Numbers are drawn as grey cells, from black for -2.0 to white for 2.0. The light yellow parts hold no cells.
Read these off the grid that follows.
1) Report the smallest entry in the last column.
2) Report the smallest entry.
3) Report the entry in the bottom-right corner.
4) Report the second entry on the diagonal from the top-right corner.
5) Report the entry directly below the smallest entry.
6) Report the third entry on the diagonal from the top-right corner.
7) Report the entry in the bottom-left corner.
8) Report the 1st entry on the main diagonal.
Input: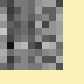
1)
-0.9
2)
-1.7
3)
-0.7
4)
-0.5
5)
-0.3
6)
0.1
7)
-0.3
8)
-0.5

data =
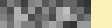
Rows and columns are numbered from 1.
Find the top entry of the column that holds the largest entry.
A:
-0.4
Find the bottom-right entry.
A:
0.4
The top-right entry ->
-1.2
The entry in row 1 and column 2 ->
0.0
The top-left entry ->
-0.8
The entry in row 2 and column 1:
-0.2
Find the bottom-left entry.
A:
0.4
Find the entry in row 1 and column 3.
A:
-0.4
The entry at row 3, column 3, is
0.8
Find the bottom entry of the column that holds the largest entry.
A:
-1.0
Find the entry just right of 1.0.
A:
-0.4
